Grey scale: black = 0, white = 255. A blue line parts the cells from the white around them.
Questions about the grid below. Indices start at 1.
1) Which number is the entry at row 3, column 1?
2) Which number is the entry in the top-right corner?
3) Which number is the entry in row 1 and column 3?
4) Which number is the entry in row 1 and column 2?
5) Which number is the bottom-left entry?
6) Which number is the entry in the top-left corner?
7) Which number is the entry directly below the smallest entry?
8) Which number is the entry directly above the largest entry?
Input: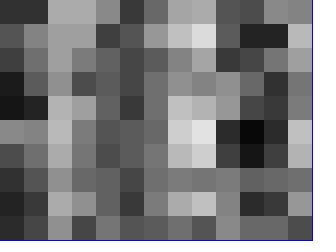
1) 63
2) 131
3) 171
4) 49
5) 43
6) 49
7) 21
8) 179

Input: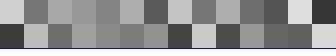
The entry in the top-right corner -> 54
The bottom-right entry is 215
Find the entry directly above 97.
222
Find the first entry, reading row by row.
208
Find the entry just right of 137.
125
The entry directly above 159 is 151
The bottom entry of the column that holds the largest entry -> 97

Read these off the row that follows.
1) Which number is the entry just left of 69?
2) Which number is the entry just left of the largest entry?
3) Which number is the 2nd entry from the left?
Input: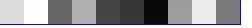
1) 176
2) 220
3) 254

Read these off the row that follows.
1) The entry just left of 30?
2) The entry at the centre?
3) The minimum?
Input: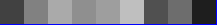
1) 109
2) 158
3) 30

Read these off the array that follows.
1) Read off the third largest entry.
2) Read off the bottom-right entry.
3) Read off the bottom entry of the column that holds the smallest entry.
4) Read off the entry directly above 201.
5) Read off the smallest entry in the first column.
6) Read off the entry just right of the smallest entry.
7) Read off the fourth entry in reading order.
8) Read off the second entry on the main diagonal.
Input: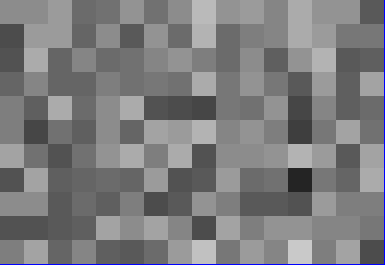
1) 186
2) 76
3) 201
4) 147
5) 76
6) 119
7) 107
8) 155

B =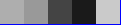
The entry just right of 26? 202
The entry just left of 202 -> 26

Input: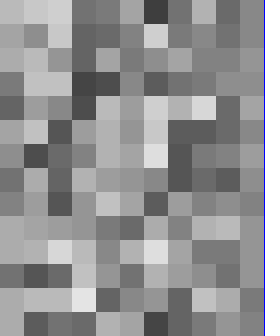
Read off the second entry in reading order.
200
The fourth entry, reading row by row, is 114
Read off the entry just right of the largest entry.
100
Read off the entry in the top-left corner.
186
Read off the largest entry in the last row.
178
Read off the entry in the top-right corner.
136
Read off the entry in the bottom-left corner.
172
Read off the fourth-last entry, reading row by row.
100
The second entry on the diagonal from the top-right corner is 114
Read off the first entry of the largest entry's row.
172
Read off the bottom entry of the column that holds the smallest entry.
69
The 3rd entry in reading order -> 207
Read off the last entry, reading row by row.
130
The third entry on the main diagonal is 149
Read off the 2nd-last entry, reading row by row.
149
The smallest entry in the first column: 100
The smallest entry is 62
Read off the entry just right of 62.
114
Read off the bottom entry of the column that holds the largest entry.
106
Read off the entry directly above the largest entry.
193
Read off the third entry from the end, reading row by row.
122
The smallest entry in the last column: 122
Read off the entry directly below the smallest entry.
207

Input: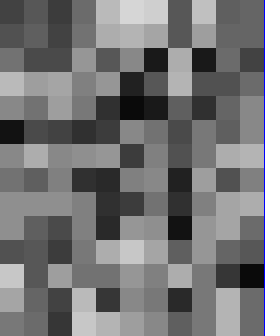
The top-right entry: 101
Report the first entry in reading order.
66
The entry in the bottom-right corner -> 107
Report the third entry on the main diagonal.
74
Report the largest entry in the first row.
214
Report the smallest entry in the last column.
10
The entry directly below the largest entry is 180
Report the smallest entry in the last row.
54
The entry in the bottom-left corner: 120
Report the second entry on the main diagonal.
95
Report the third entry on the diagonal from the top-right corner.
25
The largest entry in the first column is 199
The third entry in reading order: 60
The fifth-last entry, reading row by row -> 136
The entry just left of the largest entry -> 186

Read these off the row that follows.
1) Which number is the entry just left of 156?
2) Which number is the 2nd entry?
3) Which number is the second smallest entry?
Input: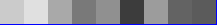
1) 60
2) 224
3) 91

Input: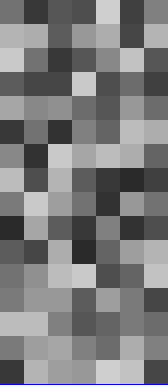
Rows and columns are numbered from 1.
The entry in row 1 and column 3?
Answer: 86
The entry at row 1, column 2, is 56
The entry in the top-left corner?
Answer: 114
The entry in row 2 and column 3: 92
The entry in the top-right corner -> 128
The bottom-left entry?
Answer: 56
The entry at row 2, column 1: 180
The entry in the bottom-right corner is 70
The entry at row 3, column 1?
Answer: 201
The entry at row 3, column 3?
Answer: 56
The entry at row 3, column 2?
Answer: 114

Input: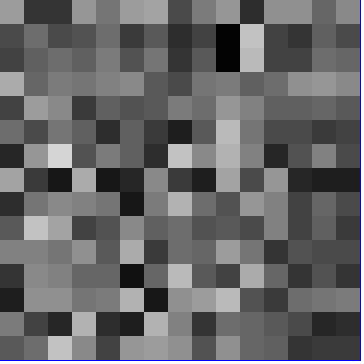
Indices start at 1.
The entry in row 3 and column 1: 66
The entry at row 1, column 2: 52
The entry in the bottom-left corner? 89
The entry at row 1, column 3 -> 52
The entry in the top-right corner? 137
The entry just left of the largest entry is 150
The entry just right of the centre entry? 30
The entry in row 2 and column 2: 109
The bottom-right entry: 58
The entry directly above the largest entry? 117
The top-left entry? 156
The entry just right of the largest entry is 82
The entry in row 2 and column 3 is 74
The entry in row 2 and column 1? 74
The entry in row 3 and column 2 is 96
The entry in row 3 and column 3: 109

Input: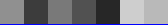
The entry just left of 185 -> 206
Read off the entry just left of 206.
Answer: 39

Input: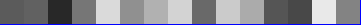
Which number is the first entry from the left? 91
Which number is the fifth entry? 218
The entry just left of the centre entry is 177
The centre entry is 211
